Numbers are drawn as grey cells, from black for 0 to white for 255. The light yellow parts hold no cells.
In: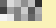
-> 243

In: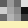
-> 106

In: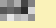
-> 160

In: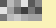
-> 120

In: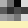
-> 162

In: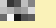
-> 107

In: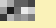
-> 55
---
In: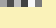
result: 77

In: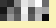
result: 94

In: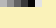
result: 145

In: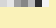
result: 161

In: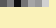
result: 17

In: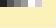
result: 88

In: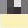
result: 116

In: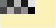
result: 68

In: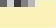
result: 102

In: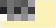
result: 249
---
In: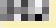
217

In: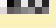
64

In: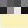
232

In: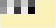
233

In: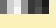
81

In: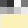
206
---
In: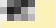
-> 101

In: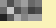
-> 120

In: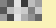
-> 158

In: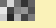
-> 98

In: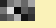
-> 163

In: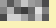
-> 74
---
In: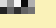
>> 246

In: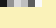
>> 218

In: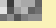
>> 184

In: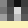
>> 16

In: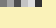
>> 79

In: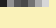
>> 87

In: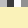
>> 252

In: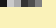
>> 171

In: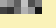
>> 94
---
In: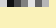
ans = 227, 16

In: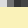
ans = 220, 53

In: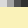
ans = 218, 48

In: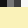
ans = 248, 18

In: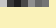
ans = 198, 32

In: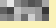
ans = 231, 54

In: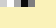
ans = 254, 11

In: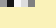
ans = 248, 23
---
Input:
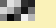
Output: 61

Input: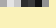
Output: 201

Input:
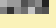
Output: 138

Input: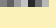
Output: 157

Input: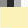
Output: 181

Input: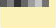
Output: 49

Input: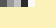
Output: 193

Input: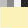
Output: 242

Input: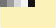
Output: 217
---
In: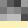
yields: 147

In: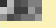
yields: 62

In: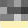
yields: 87

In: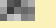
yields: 118

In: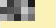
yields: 96

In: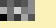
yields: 207

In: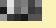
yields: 137

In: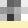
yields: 137

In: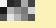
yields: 145
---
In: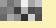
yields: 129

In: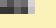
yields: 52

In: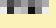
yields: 43

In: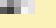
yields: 59

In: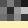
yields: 40

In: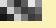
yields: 203

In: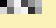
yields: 105

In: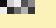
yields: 43
